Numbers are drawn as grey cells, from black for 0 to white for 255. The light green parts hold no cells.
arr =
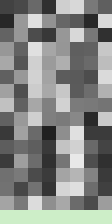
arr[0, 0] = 66
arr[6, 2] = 204
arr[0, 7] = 95
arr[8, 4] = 122
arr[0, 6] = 121
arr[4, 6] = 106
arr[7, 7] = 116
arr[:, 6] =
[121, 40, 120, 97, 106, 77, 109, 121, 41, 59, 105, 78, 131, 109, 75]
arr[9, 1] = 161
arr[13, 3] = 52
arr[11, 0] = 59
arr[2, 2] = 76
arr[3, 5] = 95
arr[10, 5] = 209
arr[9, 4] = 142
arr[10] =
[93, 107, 94, 57, 195, 209, 105, 68]
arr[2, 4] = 151
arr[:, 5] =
[216, 88, 216, 95, 97, 90, 91, 123, 136, 224, 209, 232, 181, 223, 107]
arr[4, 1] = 85
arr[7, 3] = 128
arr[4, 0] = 168
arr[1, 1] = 152
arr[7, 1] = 97
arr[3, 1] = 98
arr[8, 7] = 202
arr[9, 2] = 106
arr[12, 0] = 112
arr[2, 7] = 48
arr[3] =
[151, 98, 224, 166, 150, 95, 97, 199]
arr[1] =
[39, 152, 224, 146, 102, 88, 40, 217]
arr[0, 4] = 207

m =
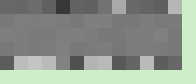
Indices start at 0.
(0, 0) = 104
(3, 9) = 125
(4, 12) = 103
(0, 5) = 99
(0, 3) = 97
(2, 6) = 125
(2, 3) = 122
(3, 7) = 125
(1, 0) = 121
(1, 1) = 126
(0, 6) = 97
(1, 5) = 121
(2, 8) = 121
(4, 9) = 100
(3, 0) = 120
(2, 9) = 125
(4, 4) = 130
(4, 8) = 89
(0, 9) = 105
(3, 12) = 120
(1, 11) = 122
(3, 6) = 123

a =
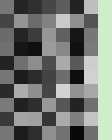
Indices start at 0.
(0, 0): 119
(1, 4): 202
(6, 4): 209
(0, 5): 35
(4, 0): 35
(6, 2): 142
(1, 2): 108
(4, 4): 170
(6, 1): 172
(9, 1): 28
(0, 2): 48
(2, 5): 22
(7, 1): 33
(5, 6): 209
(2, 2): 60
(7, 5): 35
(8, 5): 128
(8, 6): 195
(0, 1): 37
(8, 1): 164
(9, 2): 46
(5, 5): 14

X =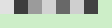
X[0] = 225
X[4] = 104
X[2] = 155

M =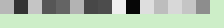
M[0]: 183
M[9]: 6
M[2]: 197
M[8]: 238

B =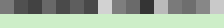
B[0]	121
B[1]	80
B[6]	73
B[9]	106
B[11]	186

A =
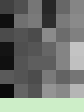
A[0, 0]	65
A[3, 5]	195
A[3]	[20, 79, 85, 102, 132, 195]
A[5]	[90, 84, 76, 122, 99, 117]
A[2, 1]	83
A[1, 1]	112
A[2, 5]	128
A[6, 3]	148
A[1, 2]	122
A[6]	[10, 100, 83, 148, 136, 181]
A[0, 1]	80

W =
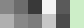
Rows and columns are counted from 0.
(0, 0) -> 134
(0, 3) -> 244
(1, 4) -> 75

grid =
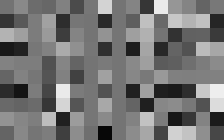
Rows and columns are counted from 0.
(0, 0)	115
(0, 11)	235
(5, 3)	84
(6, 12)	26
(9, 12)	209
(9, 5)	141
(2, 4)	61
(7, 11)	135
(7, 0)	105
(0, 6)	118
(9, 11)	68
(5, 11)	153
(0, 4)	129
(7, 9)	100
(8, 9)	130
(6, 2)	124
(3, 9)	29
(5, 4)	129
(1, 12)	199
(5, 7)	161
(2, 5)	132
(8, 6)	118
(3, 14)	187
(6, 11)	30
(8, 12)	23
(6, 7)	82
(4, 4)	133
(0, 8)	116
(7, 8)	116
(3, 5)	144
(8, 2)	126
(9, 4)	63
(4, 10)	159
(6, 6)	118

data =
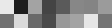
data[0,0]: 233
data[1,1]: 218
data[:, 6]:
[132, 230]
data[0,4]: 90
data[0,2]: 163
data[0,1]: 29
